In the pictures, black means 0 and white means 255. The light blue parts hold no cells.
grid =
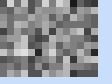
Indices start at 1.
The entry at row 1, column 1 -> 83
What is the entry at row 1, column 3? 113
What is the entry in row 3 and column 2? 113
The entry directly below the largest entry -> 128
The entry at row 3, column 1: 144
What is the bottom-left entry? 113
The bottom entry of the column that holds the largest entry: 196
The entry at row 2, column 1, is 113
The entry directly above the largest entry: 196
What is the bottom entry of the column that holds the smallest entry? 55
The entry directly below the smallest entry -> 83
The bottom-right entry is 83
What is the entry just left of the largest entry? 211
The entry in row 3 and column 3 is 128
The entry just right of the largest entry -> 182
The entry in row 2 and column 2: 98
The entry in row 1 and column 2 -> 211
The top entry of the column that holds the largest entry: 196
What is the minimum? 25
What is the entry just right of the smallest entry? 98
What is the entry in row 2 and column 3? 157
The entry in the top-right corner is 55
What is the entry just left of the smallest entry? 182

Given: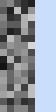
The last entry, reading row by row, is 75
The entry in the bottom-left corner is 149
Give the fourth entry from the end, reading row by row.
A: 91
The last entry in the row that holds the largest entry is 214
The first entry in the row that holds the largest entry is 104
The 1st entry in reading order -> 118
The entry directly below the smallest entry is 149
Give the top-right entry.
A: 32
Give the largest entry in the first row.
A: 134
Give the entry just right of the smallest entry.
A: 75
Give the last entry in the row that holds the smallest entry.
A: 104
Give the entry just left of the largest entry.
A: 134
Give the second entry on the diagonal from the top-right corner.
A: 47
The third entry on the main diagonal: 62
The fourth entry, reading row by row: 47
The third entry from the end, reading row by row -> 134
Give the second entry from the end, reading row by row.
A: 134

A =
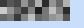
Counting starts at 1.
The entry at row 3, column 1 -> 103
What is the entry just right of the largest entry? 148
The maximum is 202
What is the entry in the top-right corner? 176
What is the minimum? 28
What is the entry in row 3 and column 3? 58
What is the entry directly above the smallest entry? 176
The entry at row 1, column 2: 87
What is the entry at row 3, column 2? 119
